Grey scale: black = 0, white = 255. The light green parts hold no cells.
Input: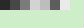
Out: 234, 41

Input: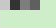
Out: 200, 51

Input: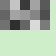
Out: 217, 47

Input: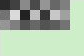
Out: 218, 34

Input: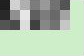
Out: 230, 32

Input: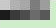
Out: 200, 27

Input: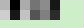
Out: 206, 1

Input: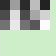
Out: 252, 34

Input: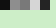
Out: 214, 15
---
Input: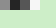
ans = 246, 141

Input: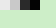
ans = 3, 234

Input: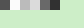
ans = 49, 82

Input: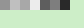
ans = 41, 148

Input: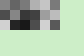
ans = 122, 209

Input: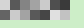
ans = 58, 100

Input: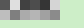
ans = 213, 190

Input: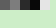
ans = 229, 94

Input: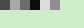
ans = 142, 75
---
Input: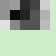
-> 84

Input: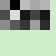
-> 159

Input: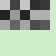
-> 76

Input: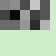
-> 44

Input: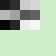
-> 236

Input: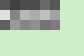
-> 115

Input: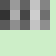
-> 195

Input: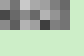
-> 127

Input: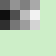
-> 157

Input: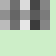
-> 59
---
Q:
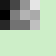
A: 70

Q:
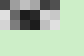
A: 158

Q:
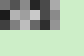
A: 83

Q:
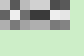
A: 89

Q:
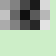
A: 130

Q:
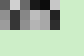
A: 208

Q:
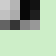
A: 181

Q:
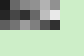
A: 104

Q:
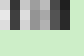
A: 53
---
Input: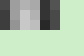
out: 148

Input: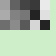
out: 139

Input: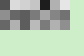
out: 177

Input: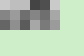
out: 143

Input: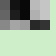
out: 165

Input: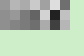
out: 132

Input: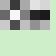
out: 76
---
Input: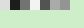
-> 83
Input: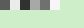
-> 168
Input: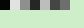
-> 189
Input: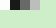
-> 25
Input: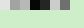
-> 37
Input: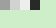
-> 210
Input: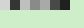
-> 169
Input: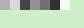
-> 114
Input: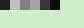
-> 163
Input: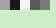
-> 244
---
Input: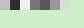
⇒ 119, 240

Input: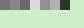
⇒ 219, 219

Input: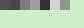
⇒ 158, 212

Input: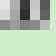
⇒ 47, 227

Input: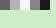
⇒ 246, 246

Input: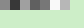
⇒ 96, 249

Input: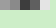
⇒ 61, 228
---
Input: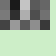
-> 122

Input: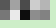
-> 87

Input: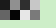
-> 26

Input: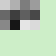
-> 104

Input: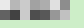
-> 234

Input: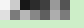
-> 245

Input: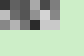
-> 190

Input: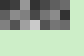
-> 95
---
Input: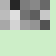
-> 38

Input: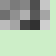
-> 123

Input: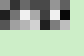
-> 51

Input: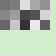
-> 125

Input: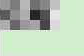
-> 123

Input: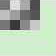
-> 220

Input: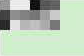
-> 235

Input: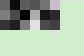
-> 12

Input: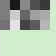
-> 25
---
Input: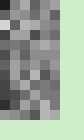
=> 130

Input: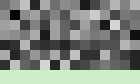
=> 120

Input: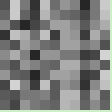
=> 172

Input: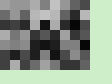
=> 74

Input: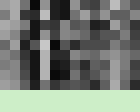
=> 53
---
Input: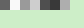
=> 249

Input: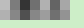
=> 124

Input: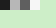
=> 183

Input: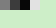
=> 60

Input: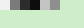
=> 123

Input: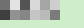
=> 227
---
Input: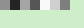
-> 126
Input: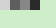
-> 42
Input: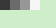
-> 246
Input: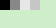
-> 198
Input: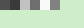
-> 130
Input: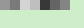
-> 132
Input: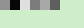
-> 94
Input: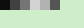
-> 85
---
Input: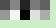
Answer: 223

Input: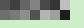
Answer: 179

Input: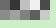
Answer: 202

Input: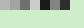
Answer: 181

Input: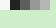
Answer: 181

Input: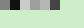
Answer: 181
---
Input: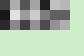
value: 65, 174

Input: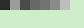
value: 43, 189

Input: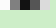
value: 251, 219

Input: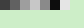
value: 62, 229

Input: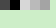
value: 71, 164

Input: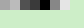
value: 167, 229

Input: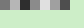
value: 119, 78

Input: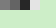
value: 123, 228
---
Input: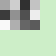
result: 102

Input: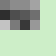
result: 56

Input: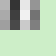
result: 202

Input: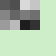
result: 29

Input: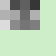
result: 117

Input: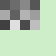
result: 74

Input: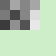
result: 82
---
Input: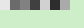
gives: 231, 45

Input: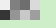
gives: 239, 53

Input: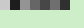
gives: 202, 29

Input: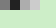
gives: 204, 34

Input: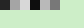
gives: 216, 14

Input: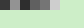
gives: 206, 46

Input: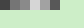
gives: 214, 67

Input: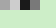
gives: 205, 26

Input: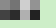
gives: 207, 34

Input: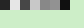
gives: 230, 16
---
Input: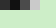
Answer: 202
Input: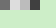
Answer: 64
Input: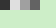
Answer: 99
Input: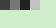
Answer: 194
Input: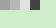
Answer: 67
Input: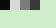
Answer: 56
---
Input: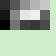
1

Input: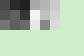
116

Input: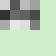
169

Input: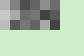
188

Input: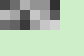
109

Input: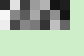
237

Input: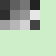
160

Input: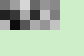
183

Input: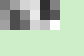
161
